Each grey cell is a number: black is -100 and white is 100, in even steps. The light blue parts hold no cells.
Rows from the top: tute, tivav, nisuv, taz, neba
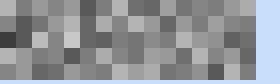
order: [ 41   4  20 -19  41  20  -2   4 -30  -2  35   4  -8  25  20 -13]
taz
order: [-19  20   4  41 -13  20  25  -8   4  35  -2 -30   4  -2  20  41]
taz
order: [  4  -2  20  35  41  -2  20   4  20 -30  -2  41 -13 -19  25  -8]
tute
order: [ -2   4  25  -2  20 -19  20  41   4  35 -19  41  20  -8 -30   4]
tivav
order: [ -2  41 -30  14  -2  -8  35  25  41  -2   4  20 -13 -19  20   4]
neba

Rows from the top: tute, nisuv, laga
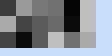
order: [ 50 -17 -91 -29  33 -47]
nisuv
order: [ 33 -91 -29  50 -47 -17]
nisuv
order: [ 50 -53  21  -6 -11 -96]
tute
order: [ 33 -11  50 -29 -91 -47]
laga

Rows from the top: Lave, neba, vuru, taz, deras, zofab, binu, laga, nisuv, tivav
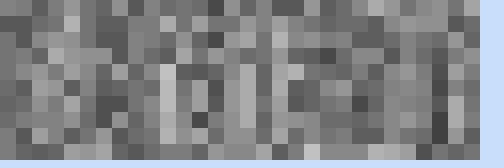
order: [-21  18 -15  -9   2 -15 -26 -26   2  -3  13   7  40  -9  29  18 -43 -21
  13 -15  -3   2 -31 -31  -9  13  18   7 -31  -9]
vuru
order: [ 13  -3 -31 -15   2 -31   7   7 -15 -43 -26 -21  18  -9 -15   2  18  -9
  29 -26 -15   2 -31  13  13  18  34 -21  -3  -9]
taz
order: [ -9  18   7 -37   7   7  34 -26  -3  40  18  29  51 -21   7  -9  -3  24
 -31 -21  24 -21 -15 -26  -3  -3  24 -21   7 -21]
deras
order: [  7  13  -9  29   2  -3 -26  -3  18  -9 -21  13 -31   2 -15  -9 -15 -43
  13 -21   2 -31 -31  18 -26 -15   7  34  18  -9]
Lave
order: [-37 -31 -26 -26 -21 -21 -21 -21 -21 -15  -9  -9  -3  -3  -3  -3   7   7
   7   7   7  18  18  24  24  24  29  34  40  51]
deras

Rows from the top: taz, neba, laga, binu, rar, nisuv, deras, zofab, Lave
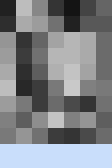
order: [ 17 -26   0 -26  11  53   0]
zofab
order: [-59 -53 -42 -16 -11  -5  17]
Lave
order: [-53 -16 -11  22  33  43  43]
binu

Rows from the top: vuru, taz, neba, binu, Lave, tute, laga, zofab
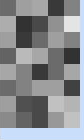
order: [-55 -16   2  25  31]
vuru
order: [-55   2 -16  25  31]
vuru
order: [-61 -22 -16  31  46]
binu
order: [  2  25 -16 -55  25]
neba

